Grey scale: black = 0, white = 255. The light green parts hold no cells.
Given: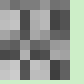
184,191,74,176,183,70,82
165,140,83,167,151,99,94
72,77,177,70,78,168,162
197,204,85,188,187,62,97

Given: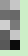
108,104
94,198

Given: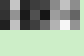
50,147,26,80,21,157,138,101

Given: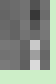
101,107,113,55,108
108,100,115,107,119
114,116,99,158,103

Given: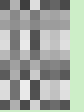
174,137,179,122,170,163,175
215,118,227,83,206,191,218
184,133,190,112,179,170,185
91,173,81,202,99,113,89
219,114,232,81,209,193,223

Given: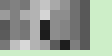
155,129,174,179,213,141,141,112,88
91,129,119,179,28,141,132,112,88

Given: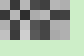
55,183,45,172,184,62,65
193,59,207,89,70,169,176

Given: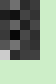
28,17,67,51
57,7,72,46
204,42,62,64

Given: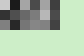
51,79,105,124,183,75
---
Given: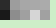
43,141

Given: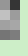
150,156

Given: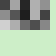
67,85,108

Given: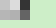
197,177

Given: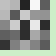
192,88,46,168,91

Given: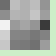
109,180,165,120,156

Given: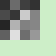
48,54,129,152

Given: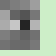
115,99,36,113
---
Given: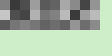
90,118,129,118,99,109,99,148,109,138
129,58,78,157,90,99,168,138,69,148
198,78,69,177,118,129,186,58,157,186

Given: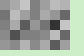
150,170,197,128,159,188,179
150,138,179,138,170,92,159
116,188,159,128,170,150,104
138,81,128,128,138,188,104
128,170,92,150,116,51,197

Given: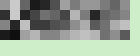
132,38,192,59,59,80,90,142,172,90,113,172,192
26,15,160,181,132,132,160,181,192,181,113,142,90
151,202,101,26,38,80,160,123,151,151,123,101,142
48,202,38,69,113,101,69,181,123,38,101,113,132

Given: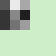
86,234,168
53,115,157
53,136,31

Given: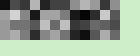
163,210,134,24,163,163,124,24,5,44,201,87
153,172,124,44,134,163,115,35,15,87,172,105
153,115,115,87,191,105,191,55,66,105,96,75
15,75,55,181,35,66,66,143,181,153,55,143

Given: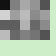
210,158,187,139,158
94,94,178,104,139
17,128,168,148,83
187,104,128,116,83

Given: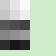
207,230,250
198,219,239
133,144,155
86,76,66
44,23,34
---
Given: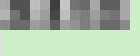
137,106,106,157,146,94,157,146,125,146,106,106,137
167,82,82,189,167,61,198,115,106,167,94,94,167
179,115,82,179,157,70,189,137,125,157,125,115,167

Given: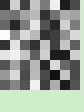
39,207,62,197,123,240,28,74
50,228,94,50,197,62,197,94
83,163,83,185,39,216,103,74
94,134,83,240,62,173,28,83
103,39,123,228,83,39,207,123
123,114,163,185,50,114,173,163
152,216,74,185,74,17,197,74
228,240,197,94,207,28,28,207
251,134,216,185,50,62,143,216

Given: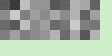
88,58,191,148,148,88,98,179,168,98
107,88,191,139,159,107,118,202,127,118
127,159,127,139,148,179,107,168,88,179
139,202,127,159,139,168,139,179,98,159

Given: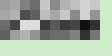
96,158,178,147,96,108,108,128,49,117
108,69,221,221,59,87,59,69,16,49
158,167,128,108,199,138,178,190,210,199
167,178,78,96,190,167,199,138,210,147

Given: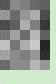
76,96,173,127,57
86,139,127,106,96
106,139,139,182,151
117,161,106,182,96
151,106,151,173,76
161,139,127,151,46
192,117,173,201,36

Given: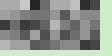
58,108,58,70,99,181,126,99,149,117
137,126,89,160,79,149,79,108,149,89
160,149,126,117,117,149,89,160,137,137
171,171,200,36,108,171,171,191,46,70
181,160,160,89,99,117,137,137,58,70

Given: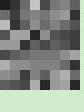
30,51,107,196,72,119,130,95
72,95,107,119,119,119,142,163
83,163,163,39,142,83,72,61
95,83,72,174,39,153,163,39
107,61,119,130,119,142,153,51
142,130,61,130,95,153,174,107
153,153,51,95,72,95,83,61
174,142,142,130,130,130,107,51
186,51,95,142,107,130,107,83

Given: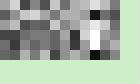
69,69,110,122,122,101,165,47,211,253,156,133
92,145,199,211,165,122,176,176,156,25,110,80
101,92,176,122,188,69,145,176,145,16,80,133
110,58,133,101,122,101,145,58,156,253,133,176
156,188,80,101,92,199,133,165,199,232,199,110
165,211,69,133,80,199,110,176,188,222,188,122
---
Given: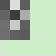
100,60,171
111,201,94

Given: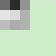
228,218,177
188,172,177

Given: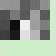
81,121,90
74,14,238

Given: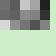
106,96,139
215,143,116

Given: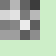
213,226,122
125,134,235

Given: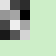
150,165,1
69,238,165

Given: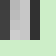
63,187,199
64,195,199
